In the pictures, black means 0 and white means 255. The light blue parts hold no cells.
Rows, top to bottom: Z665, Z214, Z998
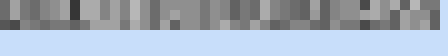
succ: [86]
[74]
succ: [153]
[98]

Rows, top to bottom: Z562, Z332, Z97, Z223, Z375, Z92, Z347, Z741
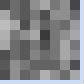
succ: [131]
[108]
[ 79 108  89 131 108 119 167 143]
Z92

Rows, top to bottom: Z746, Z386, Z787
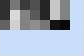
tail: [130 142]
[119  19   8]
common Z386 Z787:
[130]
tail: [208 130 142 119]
[19  8]
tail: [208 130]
[142 119  19   8]

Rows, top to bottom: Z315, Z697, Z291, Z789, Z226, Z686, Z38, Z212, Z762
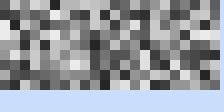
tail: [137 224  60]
[115 159  84  72  60  48]
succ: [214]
[193]

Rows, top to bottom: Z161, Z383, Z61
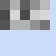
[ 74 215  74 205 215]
Z383
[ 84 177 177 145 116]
Z61
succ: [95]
[145]

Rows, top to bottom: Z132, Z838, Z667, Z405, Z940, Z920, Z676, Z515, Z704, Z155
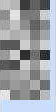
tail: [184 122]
[163]
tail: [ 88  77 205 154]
[215]

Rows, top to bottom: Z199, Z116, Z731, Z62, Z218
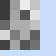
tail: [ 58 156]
[236 194]
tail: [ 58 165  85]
[226]
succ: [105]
[174]

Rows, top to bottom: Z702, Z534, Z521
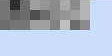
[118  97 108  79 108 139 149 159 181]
Z534
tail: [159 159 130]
[191 108 139]
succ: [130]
[191]
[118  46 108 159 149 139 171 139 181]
Z702

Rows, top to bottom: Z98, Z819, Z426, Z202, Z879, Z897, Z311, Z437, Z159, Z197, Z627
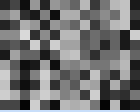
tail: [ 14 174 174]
[ 88 109 140 109 194  57]
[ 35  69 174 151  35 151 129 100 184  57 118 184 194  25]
Z426
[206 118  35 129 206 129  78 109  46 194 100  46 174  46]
Z437

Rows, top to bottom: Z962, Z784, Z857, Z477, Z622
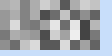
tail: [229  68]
[183]
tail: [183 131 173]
[207 183  89 173 207 195]
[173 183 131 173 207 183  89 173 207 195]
Z962

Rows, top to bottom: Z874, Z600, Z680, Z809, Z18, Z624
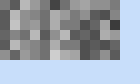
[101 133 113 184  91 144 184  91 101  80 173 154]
Z809
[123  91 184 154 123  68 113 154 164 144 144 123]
Z874
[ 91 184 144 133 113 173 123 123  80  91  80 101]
Z18
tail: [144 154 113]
[173 123 123  80 101 164  59]
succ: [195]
[144]

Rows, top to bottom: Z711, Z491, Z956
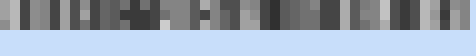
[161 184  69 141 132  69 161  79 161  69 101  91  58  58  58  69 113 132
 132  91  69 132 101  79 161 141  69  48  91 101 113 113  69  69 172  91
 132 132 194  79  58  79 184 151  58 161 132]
Z491
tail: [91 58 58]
[ 58  69 113 132 132  91  69 132 101  79 161 141  69  48  91 101 113 113
  69  69 172  91 132 132 194  79  58  79 184 151  58 161 132]
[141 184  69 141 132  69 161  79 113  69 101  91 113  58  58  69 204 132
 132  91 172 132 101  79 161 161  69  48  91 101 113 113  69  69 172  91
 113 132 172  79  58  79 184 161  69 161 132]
Z956
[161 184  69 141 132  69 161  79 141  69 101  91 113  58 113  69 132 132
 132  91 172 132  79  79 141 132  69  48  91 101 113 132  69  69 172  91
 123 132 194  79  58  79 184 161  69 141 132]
Z711
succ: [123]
[132]
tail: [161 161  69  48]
[ 91 101 113 113  69  69 172  91 113 132 172  79  58  79 184 161  69 161
 132]
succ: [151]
[58]

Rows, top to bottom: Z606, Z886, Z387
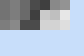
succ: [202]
[191]
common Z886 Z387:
[125]

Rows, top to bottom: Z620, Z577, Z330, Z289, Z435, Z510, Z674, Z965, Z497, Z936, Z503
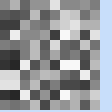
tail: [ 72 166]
[147 178  91 178]
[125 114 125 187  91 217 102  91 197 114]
Z435
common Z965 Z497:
[187]
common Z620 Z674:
[147]
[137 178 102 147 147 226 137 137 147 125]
Z620
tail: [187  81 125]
[ 72  72  61 137]
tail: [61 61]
[166 125 114 187 208 226 178 178]

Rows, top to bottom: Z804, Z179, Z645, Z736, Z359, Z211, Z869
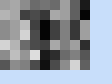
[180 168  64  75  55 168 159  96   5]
Z179
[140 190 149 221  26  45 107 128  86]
Z211
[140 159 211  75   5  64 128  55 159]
Z736
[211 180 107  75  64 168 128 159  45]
Z359
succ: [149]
[221]

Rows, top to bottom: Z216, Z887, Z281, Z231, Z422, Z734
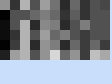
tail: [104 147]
[ 60 191 168]
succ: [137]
[125]
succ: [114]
[42]
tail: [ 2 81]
[ 81 104 125 104  51  93  51  81  81]
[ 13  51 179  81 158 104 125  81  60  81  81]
Z231
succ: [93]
[51]

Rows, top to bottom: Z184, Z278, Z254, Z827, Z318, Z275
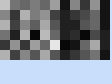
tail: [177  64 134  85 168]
[ 85  32  54  85 115  20]
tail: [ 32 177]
[  8 186 103  32  44   8  73  32]
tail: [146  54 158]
[103 230   8  20 103 168  32]
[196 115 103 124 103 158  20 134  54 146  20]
Z184
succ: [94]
[168]
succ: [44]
[8]

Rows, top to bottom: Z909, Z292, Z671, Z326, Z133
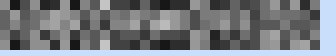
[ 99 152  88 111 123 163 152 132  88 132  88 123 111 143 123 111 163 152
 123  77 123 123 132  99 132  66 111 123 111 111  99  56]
Z292
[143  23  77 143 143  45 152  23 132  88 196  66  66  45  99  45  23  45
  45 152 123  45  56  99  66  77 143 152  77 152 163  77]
Z133
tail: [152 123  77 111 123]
[152  99 143  77  88  88 123  88  88  99]

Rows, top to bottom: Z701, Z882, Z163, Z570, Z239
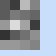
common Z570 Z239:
[143]
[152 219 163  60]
Z163

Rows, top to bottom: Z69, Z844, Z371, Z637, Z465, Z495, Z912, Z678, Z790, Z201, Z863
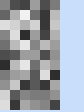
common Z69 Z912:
[157]
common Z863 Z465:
[133]
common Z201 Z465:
[133]
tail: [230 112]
[187 157]

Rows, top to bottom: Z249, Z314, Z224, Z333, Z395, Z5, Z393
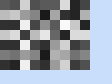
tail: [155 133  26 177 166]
[114 133]
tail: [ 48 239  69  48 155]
[209  59  80]
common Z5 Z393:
[155]
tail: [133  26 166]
[ 48  36 177]

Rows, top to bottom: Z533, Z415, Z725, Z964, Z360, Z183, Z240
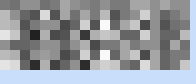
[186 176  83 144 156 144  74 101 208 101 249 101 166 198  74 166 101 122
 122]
Z183
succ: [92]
[166]
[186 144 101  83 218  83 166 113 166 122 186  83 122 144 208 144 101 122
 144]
Z415
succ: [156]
[144]
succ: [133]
[122]

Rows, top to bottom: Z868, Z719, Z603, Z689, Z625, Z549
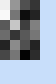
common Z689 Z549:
[118]
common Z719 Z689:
[118]
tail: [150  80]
[53]
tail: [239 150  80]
[53]
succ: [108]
[53]
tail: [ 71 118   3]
[44]

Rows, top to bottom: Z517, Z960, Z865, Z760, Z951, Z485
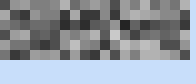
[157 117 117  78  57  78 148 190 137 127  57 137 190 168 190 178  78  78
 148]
Z951
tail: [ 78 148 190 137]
[127  57 137 190 168 190 178  78  78 148]
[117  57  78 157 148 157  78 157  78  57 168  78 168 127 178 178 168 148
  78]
Z485
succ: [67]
[108]
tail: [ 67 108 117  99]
[108 178]
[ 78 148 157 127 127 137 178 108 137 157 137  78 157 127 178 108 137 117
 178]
Z517
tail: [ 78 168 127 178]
[178 168 148  78]

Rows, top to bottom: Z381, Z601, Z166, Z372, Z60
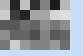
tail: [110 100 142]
[119 142]
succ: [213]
[222]
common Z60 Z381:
[131]

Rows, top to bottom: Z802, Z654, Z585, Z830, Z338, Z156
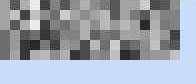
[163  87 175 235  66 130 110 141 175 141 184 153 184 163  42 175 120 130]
Z585
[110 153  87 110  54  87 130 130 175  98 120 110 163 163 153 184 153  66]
Z830
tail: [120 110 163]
[163 153 184 153  66]
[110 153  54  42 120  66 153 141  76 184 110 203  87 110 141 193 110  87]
Z338
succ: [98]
[120]

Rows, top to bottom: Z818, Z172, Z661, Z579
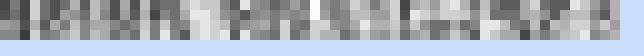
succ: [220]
[200]
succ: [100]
[123]
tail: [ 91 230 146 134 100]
[123 158 123 251 146 123 146 209 178 123 169 209  70 169 189 158 209 230
 178 111 189 123  91  91 169 209 111  91  91 230 200 158 111 178]

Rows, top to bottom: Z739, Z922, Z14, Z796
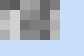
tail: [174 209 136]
[136 103 185]
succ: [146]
[136]

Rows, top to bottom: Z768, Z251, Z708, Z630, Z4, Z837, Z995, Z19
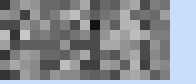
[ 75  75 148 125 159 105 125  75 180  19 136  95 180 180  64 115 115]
Z708
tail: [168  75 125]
[115]
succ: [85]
[148]
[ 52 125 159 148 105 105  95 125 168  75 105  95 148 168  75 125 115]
Z768

